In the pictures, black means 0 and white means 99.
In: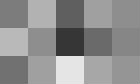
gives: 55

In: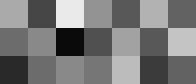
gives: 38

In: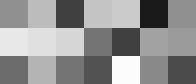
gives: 56

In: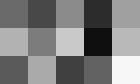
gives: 62

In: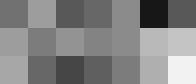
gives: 34

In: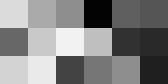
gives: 33

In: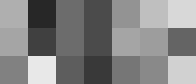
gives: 84

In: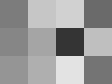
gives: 41
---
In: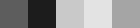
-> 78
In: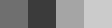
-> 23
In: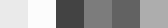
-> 48
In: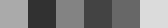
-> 26
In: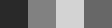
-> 50
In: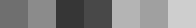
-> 70
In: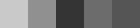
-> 20
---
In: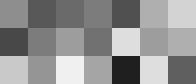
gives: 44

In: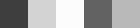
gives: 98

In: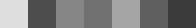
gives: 44

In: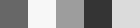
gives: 61

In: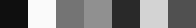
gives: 56

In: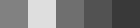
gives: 43
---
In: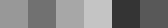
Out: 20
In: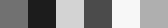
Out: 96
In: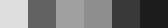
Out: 22
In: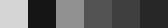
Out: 25
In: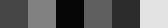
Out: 17
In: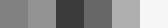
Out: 68
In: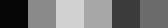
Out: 23
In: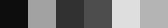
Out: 86
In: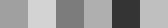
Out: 20
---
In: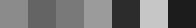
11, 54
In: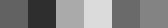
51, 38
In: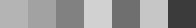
23, 70
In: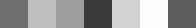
36, 43
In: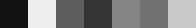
78, 7
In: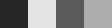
67, 15
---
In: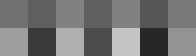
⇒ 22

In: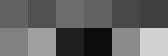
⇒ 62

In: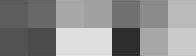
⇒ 29

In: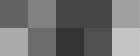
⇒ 42

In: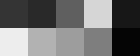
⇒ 69

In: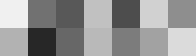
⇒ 15

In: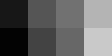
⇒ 26

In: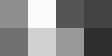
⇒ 81

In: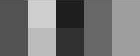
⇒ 73
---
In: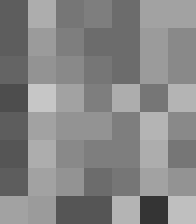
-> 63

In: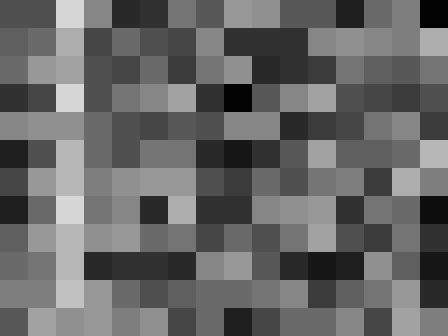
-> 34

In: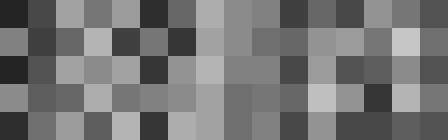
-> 18

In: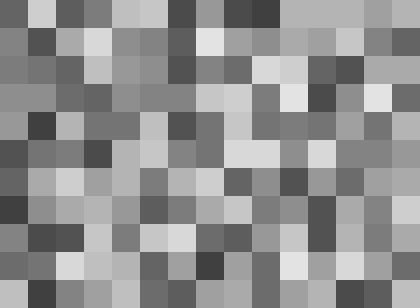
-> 74

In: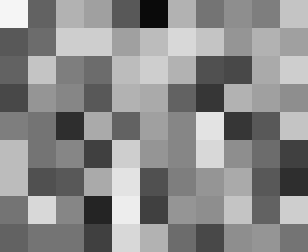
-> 38

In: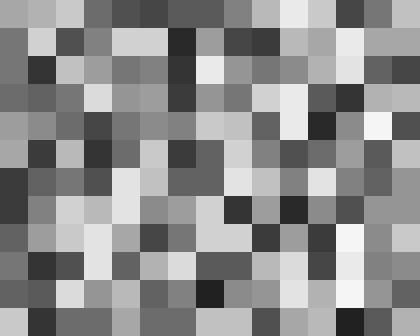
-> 78

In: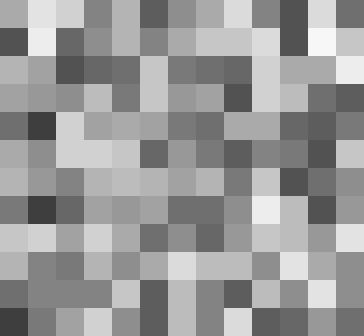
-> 24
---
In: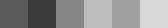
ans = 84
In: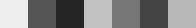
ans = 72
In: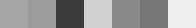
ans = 93
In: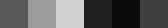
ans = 25
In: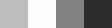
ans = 17
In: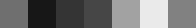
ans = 50
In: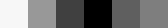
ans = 49
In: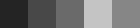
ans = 52
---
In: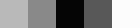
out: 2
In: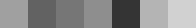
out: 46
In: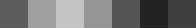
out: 76
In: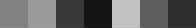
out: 22
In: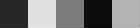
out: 48
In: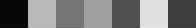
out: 46
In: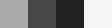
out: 13
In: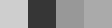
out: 59
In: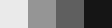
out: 37
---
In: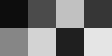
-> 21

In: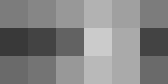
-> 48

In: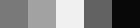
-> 3

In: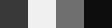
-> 5

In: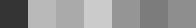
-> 55

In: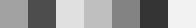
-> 94

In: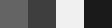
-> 10

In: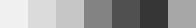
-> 65
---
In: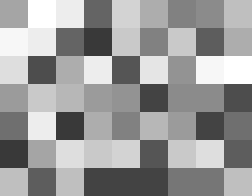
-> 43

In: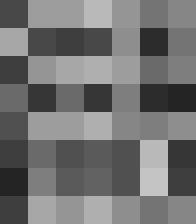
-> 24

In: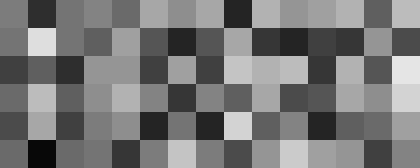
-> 41

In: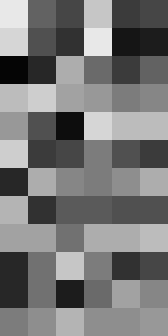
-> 15

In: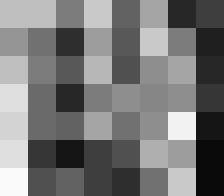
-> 82
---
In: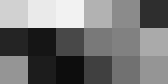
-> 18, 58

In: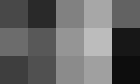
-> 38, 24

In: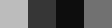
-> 44, 73

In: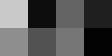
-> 12, 55

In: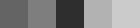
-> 79, 39

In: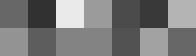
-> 70, 57
